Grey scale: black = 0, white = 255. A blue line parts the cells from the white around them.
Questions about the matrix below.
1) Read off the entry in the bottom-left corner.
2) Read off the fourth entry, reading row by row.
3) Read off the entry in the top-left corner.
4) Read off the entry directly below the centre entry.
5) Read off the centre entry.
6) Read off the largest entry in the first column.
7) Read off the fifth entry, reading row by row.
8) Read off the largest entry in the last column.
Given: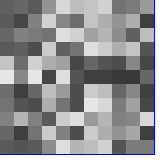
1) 90
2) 147
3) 96
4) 77
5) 84
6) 230
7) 215
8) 215

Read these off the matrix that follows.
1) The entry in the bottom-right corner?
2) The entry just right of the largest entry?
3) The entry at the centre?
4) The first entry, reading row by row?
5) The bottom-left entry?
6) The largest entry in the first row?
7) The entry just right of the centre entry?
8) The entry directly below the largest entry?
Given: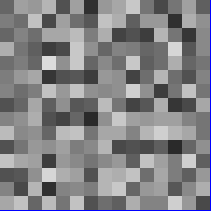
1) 73
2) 144
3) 187
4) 102
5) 167
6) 200
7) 117
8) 54

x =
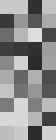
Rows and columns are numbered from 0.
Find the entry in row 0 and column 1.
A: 201
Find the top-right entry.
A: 195
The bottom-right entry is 209
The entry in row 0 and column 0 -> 201
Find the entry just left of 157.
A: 49
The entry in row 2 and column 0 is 107
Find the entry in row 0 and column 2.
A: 49
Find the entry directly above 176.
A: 43
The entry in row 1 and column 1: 150
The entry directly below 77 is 85
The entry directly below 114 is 215
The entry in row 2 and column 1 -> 182

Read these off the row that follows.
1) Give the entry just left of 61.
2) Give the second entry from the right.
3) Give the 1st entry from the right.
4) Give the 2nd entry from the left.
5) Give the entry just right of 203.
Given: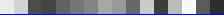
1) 203
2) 90
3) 45
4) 211
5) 61

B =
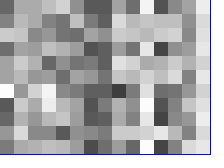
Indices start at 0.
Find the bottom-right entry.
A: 231
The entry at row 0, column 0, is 103
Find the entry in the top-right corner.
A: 237
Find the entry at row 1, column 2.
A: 171
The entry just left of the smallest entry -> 95
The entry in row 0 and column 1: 171
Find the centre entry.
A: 116
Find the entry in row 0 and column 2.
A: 171
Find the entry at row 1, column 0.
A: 130
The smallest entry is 62
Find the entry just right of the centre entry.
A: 197
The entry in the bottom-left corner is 123
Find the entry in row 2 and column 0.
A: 203
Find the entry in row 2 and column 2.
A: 137
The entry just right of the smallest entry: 123
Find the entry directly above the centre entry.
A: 95
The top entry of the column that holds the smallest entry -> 163
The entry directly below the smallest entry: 178

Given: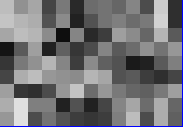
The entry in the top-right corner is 47
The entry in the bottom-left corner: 151
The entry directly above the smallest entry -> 139
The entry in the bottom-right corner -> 96
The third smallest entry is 26
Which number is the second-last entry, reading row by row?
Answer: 173
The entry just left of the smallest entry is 139
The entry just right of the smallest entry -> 133
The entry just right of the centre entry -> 96
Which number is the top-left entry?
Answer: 189
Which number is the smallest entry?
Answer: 14
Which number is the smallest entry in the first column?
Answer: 20
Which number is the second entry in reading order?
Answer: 145
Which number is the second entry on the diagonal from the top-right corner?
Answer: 210
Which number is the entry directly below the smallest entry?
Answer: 96
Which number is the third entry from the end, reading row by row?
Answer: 76
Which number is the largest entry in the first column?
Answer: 196
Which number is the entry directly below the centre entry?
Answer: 181
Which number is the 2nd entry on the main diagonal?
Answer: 181
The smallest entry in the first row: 41
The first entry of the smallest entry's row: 166
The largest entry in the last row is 224
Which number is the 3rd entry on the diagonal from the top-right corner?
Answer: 102
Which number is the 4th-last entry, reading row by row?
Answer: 189

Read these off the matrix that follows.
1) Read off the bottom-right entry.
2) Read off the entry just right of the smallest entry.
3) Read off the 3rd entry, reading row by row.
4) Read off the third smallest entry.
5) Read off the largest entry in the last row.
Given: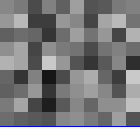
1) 83
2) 75
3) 75
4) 46
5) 159

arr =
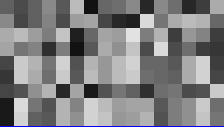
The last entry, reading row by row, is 117
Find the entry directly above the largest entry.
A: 31
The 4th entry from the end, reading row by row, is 125
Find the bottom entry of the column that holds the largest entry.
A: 157
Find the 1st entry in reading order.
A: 96
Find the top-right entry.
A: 171
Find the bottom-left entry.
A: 25
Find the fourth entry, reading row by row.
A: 137
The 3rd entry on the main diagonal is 157
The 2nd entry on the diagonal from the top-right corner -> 179
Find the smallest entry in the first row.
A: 18
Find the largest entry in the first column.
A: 171
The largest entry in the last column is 202
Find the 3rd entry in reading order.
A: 96
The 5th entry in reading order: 88
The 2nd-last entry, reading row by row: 195
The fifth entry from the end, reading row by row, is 82
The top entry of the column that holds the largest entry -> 137
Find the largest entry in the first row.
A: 187
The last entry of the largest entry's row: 61
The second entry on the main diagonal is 69
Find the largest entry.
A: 226
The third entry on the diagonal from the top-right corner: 151
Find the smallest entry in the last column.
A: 54

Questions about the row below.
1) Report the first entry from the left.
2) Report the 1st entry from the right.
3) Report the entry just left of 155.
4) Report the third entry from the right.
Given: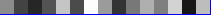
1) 140
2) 189
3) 253
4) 211

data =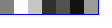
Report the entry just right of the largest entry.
198
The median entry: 128
